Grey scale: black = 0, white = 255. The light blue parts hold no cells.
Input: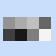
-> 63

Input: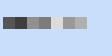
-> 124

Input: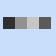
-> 48

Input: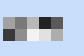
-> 142

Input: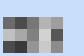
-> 57

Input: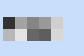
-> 228

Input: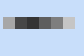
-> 52
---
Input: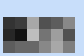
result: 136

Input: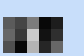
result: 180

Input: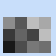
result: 77

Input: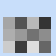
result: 61

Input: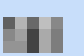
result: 67

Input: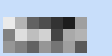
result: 117
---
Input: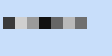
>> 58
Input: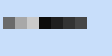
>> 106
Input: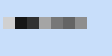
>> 208
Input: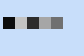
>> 12
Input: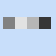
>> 129
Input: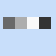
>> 105
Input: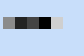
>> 139
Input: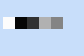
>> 252
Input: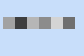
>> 162
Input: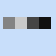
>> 131
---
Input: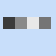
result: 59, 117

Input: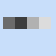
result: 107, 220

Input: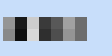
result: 149, 109

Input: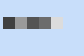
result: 64, 220

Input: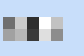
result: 111, 141

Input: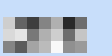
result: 206, 154

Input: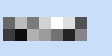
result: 104, 134
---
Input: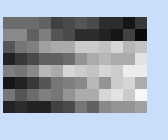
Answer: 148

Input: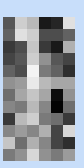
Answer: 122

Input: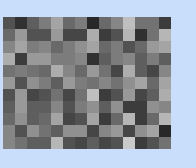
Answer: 82

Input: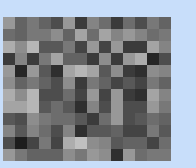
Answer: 120

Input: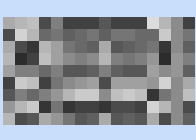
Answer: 139

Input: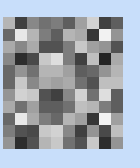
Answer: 45

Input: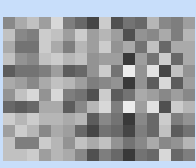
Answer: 104
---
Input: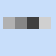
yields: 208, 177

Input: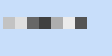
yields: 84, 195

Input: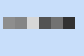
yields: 49, 142

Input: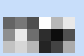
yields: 233, 194

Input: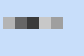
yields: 159, 180

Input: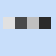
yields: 42, 225
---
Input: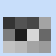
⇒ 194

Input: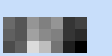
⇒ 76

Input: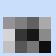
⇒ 192

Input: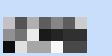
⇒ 14

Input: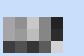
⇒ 62

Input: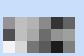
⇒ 243

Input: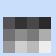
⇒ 151
